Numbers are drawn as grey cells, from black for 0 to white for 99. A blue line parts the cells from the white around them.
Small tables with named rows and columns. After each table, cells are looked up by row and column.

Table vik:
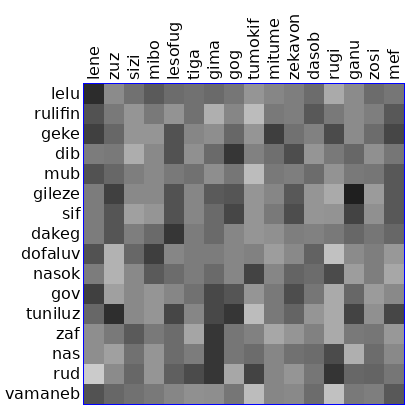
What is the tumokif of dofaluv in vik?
50
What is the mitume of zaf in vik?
65
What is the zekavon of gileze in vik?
34
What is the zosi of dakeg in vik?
46
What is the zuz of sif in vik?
33
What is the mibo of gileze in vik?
53
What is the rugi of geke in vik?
29
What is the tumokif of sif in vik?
58
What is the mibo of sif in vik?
58
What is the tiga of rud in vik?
29

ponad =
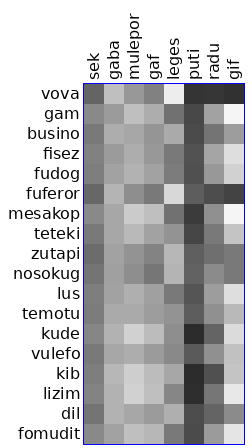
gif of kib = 76
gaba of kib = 71
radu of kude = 39
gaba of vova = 74
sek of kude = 52
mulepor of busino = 65
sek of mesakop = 53
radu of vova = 21
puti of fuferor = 36
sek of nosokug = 45
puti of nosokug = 38
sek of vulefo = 47
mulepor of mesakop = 79
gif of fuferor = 26
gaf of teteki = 63
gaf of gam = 67
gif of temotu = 72
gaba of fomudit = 63
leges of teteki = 57
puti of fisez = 32

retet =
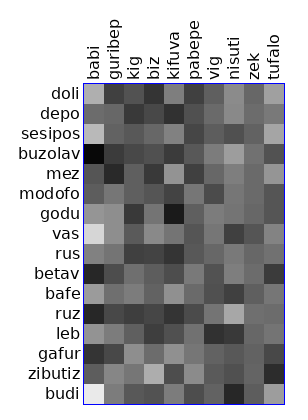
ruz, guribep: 28
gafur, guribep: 28
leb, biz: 24
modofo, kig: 37
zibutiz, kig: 46
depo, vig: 41
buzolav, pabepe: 34
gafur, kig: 55
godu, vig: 48
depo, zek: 42
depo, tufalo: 47
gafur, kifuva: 56
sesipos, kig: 34
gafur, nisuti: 34
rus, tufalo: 44
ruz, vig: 45
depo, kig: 22
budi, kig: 34

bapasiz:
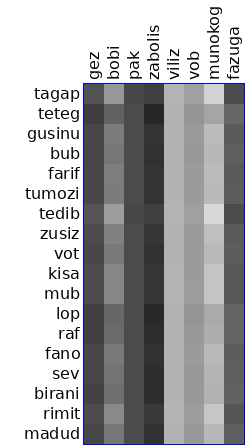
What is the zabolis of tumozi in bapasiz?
20
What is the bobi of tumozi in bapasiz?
48
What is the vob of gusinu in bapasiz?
60
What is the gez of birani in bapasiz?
26
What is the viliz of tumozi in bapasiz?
69
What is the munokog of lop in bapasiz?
66
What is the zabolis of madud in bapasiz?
19
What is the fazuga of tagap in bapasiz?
30
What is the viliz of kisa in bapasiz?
70
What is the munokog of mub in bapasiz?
76
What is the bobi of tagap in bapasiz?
59
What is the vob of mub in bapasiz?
61
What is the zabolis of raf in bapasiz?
17

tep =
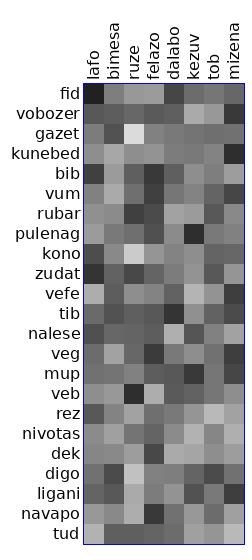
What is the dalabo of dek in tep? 66
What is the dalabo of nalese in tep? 68
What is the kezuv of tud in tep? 62
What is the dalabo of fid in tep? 27
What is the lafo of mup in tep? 44
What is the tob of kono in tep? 39
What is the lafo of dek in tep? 52
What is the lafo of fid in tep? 13
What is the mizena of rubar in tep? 53
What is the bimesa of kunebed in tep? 65
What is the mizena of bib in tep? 61

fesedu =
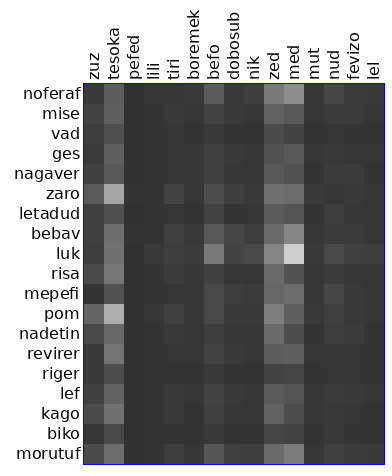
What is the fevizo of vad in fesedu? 20
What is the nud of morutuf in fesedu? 25
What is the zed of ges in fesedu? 32
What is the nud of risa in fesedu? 23
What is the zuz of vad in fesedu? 24
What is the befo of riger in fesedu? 22
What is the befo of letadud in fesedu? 26
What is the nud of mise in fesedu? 23
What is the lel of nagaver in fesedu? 20
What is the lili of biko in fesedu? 20
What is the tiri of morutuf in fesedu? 24
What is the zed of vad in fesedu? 29
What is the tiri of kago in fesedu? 22
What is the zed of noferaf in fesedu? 47
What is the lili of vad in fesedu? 20
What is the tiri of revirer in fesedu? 21

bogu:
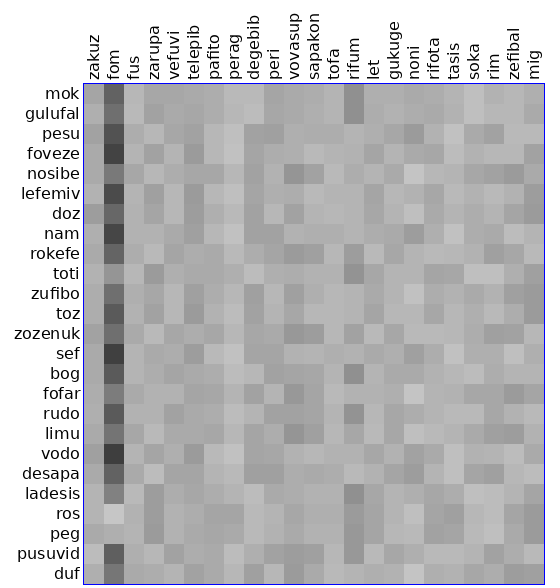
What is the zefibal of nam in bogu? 73
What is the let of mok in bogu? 68
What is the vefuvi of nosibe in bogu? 67
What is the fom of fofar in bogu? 48
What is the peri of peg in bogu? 69
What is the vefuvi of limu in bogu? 66
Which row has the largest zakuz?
pusuvid

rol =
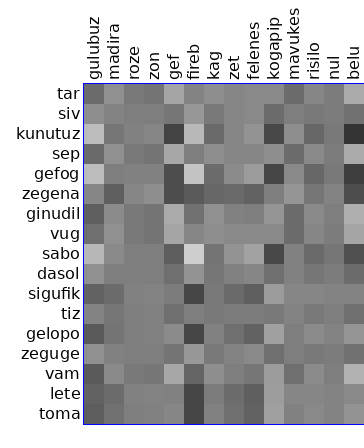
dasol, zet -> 50
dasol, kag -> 46
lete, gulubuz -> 38
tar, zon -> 45
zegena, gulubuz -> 52
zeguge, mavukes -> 49

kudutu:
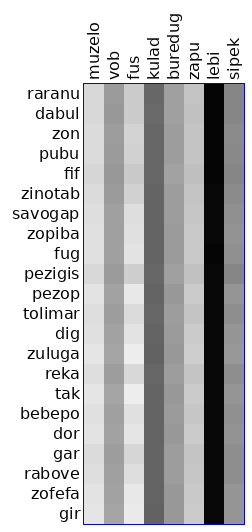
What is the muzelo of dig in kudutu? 87
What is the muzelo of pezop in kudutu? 88
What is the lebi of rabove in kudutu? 3
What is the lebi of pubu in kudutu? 2
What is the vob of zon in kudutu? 61
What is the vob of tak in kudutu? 64
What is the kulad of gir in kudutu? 38

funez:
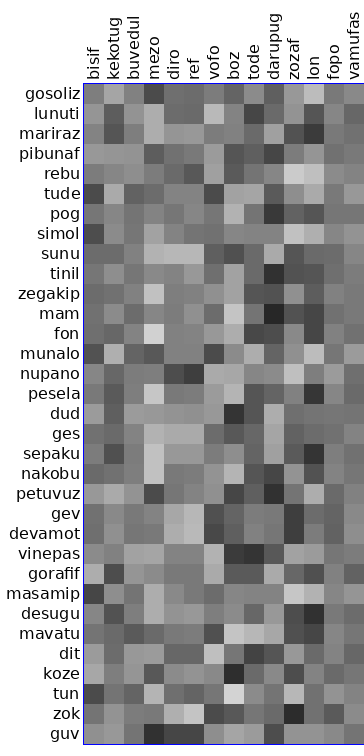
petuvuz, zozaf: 45
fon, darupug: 30
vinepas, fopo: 46
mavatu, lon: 27
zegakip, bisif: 42
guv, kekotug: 59
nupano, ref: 24
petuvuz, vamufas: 50
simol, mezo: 63
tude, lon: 66
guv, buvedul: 45
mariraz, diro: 58
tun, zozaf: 71
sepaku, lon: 20
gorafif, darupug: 66
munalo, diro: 50
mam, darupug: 15

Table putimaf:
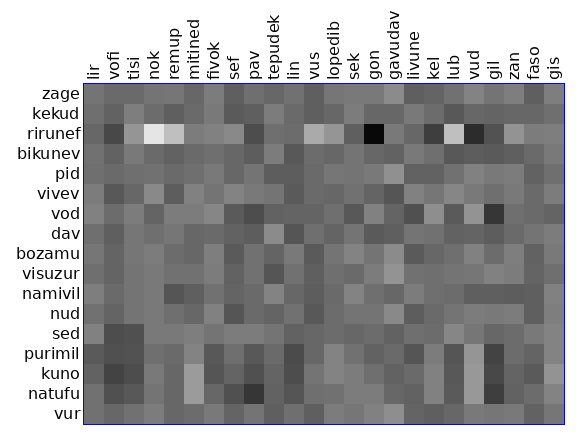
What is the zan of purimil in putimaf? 42
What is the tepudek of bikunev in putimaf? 48
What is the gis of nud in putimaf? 49
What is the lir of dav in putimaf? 43
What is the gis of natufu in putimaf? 51
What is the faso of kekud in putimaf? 40
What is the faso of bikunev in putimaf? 41
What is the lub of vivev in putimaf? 52
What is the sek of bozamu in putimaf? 51
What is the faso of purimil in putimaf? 39
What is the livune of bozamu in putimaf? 35
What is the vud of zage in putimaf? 51
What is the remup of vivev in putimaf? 36
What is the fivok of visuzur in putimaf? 48
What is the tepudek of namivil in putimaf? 51
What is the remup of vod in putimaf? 48
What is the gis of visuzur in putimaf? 43
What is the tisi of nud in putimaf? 45
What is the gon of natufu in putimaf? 48
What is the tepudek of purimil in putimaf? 41

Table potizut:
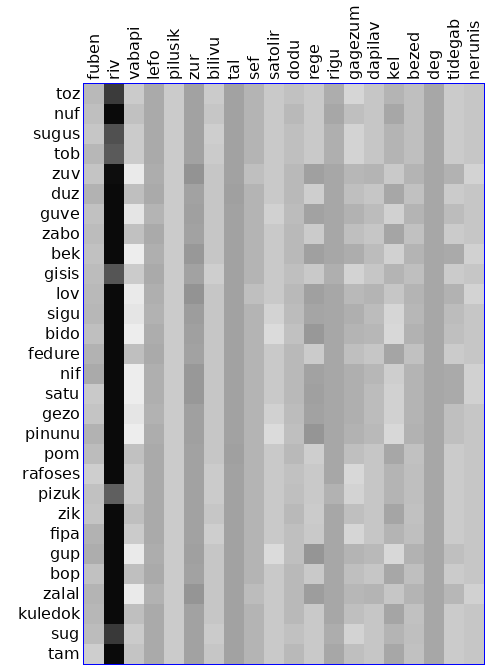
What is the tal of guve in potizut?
63
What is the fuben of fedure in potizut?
69
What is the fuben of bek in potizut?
75
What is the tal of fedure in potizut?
63
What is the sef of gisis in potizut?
70
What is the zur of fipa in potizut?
63
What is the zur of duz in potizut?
63
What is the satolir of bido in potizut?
85

